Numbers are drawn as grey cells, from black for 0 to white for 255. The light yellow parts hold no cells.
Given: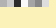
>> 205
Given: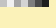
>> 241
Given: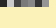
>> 204
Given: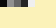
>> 144
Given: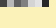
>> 184
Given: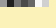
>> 31
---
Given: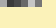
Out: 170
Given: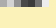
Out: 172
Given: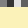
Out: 128
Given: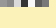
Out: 151
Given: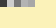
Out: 59
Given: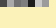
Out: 71
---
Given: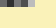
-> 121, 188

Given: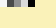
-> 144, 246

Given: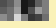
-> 24, 214

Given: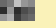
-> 45, 193

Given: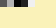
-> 5, 240

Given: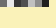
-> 80, 233
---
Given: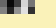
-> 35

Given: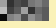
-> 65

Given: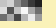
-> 84

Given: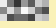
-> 220

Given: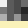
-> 91

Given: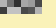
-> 194

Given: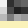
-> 75

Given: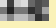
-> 35

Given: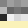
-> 102

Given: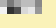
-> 50
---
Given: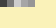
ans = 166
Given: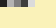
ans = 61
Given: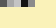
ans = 19
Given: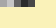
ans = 43
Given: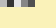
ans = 134
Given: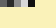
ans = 216
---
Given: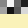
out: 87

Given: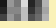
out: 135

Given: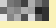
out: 134

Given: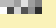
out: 212

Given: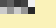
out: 203

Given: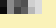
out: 65
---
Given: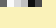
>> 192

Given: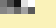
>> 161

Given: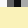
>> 98

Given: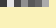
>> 144

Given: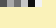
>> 169

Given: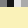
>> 127
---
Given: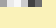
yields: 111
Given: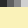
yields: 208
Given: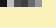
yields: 153
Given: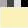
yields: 1
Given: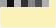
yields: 176
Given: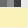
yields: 234
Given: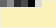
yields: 218
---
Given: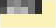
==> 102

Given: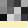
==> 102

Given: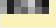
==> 201

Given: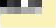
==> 252

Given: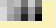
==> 76

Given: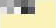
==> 128

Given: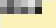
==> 194
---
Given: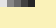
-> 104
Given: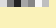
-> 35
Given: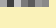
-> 197
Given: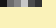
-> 134
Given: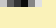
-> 53
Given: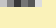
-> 56
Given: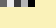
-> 61
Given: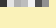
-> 176
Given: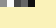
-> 72
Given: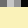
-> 148
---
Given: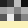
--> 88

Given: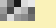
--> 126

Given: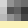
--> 184

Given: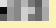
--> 92

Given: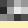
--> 137

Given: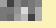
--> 120

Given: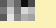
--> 91

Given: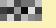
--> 100
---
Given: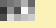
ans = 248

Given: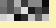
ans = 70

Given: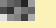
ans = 114

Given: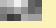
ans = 101

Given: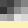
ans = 143

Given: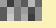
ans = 75

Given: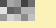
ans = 179

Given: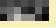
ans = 104

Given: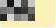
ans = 52
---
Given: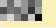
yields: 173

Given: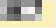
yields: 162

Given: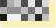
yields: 25

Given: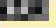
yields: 57

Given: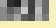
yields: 137

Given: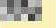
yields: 175

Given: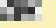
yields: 87
